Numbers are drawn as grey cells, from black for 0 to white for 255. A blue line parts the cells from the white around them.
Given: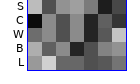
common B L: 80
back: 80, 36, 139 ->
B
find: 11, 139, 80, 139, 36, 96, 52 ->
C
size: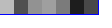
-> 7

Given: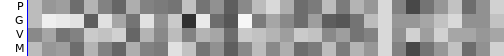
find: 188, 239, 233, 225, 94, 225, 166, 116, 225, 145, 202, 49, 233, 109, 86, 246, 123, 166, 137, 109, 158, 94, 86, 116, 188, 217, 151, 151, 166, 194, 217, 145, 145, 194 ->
G
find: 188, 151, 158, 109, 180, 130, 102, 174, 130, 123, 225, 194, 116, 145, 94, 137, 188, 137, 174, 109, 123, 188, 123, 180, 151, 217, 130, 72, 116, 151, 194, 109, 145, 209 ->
M

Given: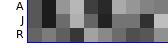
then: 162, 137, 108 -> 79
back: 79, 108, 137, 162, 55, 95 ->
R
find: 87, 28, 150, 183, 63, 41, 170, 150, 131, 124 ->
A
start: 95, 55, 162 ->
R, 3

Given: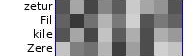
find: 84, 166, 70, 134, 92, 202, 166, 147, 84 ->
zetur
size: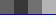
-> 4
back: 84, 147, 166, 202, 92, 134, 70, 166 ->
zetur

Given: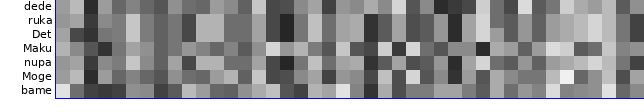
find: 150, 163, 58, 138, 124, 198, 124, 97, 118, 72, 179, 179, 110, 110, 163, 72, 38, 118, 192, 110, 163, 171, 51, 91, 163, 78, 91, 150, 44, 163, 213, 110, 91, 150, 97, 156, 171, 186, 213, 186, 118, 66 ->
ruka
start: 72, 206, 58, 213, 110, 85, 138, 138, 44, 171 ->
Maku, 23
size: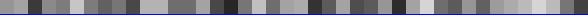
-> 42

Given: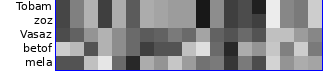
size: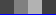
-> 4
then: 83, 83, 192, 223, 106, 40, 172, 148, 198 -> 128

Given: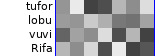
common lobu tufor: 149
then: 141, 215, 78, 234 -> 66
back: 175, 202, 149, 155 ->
lobu
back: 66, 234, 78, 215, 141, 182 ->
Rifa
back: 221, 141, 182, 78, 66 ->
tufor
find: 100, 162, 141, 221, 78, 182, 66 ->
vuvi

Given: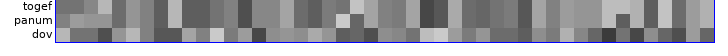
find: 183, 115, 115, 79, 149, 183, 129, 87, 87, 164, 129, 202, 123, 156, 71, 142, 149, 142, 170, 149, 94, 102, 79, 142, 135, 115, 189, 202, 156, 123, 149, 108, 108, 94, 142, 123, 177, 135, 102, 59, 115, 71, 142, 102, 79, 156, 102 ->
dov
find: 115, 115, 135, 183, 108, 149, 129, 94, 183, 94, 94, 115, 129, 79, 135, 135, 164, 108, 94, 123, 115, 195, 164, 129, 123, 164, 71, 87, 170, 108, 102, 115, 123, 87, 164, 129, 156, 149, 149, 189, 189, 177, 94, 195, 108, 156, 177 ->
togef

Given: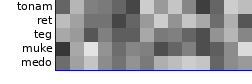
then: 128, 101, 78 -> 147
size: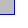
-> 1
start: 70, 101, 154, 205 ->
ret, 5
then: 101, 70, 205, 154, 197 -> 134

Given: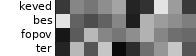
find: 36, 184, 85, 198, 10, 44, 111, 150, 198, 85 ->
ter
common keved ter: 36

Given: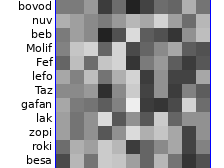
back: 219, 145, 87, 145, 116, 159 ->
zopi
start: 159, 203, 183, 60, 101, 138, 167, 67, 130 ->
roki, 3
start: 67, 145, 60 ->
Taz, 7
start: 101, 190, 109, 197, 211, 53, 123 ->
Fef, 1
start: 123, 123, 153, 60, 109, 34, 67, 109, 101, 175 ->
bovod, 1
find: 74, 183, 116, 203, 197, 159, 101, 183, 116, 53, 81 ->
besa
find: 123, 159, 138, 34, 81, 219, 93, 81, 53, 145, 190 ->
beb

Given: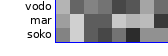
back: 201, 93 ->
mar
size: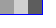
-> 3
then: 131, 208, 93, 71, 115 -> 44
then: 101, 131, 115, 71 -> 86
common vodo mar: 180
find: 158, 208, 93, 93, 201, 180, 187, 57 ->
mar
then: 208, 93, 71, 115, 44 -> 145

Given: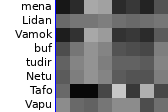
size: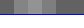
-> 6
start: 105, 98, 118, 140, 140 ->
Vapu, 2
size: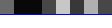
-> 8
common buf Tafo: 71
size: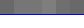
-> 6

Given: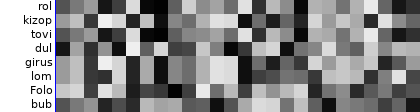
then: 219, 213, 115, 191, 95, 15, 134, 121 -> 109
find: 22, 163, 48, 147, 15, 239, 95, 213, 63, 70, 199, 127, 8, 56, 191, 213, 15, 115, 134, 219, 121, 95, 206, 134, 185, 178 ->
dul
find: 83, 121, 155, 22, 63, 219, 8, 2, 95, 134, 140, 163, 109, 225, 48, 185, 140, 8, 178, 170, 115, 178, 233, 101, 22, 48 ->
tovi

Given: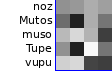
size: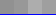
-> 4
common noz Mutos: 173

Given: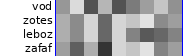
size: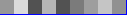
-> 9
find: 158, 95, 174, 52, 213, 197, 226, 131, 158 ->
zafaf

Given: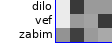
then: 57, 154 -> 154
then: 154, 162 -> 57
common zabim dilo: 154
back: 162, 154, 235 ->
vef
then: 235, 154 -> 162
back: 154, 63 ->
zabim
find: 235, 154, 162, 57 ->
vef

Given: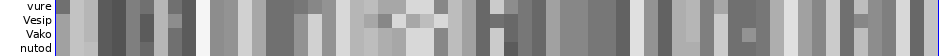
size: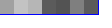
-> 7
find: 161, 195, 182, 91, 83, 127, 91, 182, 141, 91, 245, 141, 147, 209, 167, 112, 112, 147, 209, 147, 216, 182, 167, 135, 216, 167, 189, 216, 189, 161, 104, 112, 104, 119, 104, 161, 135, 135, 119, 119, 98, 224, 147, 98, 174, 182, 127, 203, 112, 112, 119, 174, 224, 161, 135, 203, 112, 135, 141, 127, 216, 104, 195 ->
Vesip
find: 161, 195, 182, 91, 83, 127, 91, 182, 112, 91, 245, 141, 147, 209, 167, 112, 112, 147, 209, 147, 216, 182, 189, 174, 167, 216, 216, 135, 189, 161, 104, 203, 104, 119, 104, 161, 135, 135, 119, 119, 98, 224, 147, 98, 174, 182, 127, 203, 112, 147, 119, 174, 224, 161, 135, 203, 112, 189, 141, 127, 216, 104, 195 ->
Vako
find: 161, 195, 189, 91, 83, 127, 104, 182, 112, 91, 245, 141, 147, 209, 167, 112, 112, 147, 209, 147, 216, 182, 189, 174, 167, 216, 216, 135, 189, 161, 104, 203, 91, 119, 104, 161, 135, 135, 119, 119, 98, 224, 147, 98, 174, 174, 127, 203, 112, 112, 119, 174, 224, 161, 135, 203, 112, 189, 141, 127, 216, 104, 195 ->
nutod
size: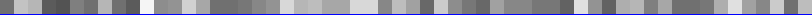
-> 58
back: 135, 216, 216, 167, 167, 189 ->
vure
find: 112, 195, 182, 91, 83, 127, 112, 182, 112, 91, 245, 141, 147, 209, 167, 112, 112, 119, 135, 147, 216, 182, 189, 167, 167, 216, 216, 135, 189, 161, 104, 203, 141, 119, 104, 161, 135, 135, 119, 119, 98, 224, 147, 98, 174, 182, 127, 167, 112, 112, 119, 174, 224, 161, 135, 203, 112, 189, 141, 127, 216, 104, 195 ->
vure

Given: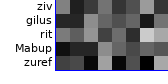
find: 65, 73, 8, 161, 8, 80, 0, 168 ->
zuref
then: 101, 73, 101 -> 86
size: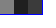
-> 3
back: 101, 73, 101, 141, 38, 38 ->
Mabup

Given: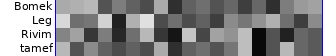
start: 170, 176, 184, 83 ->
Bomek, 1
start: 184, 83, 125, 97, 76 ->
Bomek, 3
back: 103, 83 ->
Bomek
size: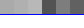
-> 6
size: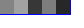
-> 5
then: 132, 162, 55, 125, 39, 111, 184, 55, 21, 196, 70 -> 162
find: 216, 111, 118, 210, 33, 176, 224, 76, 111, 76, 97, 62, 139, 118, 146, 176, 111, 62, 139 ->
Leg

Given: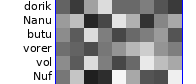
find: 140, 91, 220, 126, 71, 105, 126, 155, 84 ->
butu
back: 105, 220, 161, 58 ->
dorik

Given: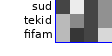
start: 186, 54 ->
fifam, 1
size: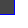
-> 1
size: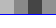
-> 4
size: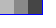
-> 3
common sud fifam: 69
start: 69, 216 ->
fifam, 3

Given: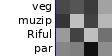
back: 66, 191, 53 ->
muzip
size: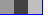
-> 3
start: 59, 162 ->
veg, 3
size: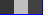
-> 3
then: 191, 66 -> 183
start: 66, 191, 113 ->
Riful, 2

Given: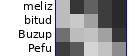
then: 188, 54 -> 97
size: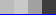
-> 4
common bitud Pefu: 61
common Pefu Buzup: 194
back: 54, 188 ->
meliz
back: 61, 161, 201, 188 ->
bitud
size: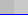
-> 2

